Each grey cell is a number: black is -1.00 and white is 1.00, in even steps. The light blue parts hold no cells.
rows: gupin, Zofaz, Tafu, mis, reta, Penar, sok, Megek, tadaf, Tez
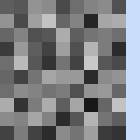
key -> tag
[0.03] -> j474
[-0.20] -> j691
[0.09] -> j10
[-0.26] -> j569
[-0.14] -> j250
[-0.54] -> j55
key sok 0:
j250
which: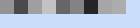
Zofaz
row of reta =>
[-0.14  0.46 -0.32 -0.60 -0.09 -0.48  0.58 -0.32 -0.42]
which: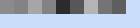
tadaf
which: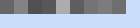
Tafu

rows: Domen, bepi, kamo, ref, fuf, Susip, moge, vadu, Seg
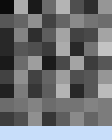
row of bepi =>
[-0.32 -0.21  0.13 -0.48 -0.21  0.08 -0.09 -0.15]
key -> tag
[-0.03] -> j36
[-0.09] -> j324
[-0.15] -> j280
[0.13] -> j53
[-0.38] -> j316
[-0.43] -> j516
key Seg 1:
j316
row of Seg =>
[-0.53 -0.38  0.13 -0.58 -0.26  0.08 -0.21 -0.03]
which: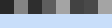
kamo
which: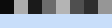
Domen
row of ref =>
[-0.69 -0.32 -0.38 -0.53  0.35 -0.69 -0.09  0.53]
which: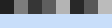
moge

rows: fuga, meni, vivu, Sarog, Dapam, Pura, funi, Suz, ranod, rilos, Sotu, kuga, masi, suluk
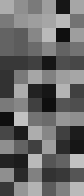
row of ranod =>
[-0.88  0.52 -0.10 -0.16  0.18  0.12]
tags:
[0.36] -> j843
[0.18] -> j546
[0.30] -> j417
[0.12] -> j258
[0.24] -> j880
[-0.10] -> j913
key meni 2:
j880
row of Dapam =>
[-0.56 -0.56 -0.50 -0.83 -0.39 -0.44]
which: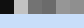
ranod
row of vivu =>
[-0.22 -0.28  0.06  0.46 -0.88  0.24]

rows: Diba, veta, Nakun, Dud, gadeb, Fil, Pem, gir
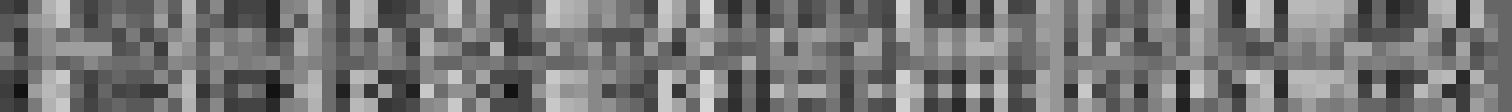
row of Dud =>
[ 0.01 -0.52  0.01  0.13  0.24  0.24  0.24  0.24 -0.36 -0.30  0.01 -0.52
  0.29  0.13 -0.25  0.24 -0.09 -0.04 -0.09 -0.36 -0.20  0.34  0.13 -0.09
 -0.30  0.01 -0.15  0.13 -0.09 -0.58  0.40  0.18  0.07 -0.36 -0.42  0.40
 -0.58 -0.52 -0.36  0.29 -0.15  0.01  0.24 -0.30  0.13 -0.36  0.24 -0.20
 -0.58  0.18  0.40 -0.25 -0.30 -0.25 -0.20  0.13 -0.42  0.13 -0.09 -0.25
 -0.42  0.29  0.24 -0.36 -0.20  0.24  0.01  0.34  0.07  0.40  0.40  0.29
 -0.20 -0.15  0.07  0.18 -0.47  0.40 -0.30  0.34 -0.15 -0.36 -0.36  0.07
 -0.25  0.29  0.07 -0.09 -0.25 -0.42 -0.36 -0.04  0.07 -0.09  0.13 -0.15
  0.29  0.29 -0.09  0.07  0.18  0.18 -0.09 -0.42  0.29 -0.42 -0.25 -0.20]
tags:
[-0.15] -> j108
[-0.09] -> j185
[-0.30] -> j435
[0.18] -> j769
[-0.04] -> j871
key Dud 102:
j185
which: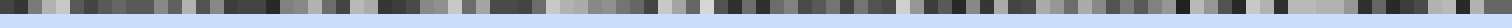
Diba

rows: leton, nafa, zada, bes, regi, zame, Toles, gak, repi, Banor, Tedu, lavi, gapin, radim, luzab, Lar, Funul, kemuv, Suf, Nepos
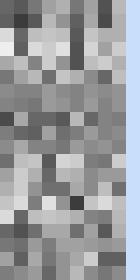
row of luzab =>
[ 0.54  0.71 -0.02  0.76  0.15 -0.53  0.54  0.71  0.49]
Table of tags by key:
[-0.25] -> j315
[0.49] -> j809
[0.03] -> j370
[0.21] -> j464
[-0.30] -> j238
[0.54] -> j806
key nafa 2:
j238
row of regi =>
[ 0.32  0.49  0.03  0.60  0.15 -0.36  0.49  0.60  0.38]

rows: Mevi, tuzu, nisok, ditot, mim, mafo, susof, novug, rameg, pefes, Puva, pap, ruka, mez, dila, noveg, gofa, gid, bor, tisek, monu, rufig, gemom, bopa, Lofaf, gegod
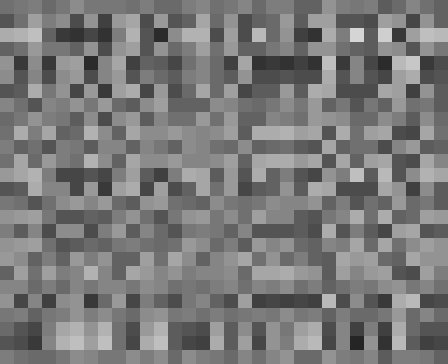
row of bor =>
[ 0.20  0.10 -0.23 -0.02 -0.23  0.20 -0.02  0.15 -0.23 -0.23  0.25 -0.12
  0.30  0.10 -0.23  0.04  0.15  0.30 -0.12  0.15 -0.17 -0.02 -0.23 -0.28
  0.30  0.20  0.25 -0.17 -0.23  0.30  0.15  0.15]
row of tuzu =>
[-0.34 -0.12  0.25 -0.02  0.10 -0.40  0.15 -0.50  0.20  0.30 -0.40  0.20
 -0.34 -0.23  0.30 -0.17  0.15 -0.40 -0.23 -0.17  0.20 -0.28  0.25  0.25
 -0.34 -0.34 -0.40  0.25  0.15 -0.45  0.15 -0.23]

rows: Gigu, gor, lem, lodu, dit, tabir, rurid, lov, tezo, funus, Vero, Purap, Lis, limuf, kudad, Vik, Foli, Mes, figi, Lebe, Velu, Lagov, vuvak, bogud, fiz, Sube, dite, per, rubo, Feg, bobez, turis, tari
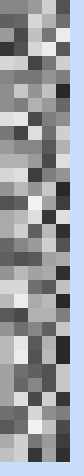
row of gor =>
[-0.25 -0.19  0.68  0.39 -0.13]
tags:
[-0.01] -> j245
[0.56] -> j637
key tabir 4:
j245

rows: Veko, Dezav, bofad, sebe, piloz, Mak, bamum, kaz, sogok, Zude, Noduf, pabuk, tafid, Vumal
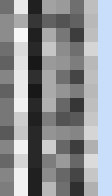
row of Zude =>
[-0.30  0.55 -0.69  0.16  0.10  0.04  0.67]
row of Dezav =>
[ 0.10  0.33 -0.58 -0.24 -0.35 -0.24  0.44]
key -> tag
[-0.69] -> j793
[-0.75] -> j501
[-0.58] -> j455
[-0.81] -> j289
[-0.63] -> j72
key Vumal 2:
j501
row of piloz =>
[-0.24  0.77 -0.81  0.21  0.16 -0.02  0.44]
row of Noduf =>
[ 0.04  0.89 -0.69  0.61 -0.19 -0.52  0.38]
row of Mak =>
[ 0.04  0.83 -0.63  0.33 -0.13 -0.46  0.49]
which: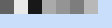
bamum

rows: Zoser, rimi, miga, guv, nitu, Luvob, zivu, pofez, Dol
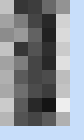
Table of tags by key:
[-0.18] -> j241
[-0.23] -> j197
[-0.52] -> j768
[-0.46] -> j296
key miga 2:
j197
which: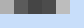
Luvob
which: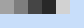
rimi
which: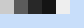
pofez
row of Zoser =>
[ 0.53 -0.58 -0.52 -0.18  0.15]
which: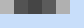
Dol

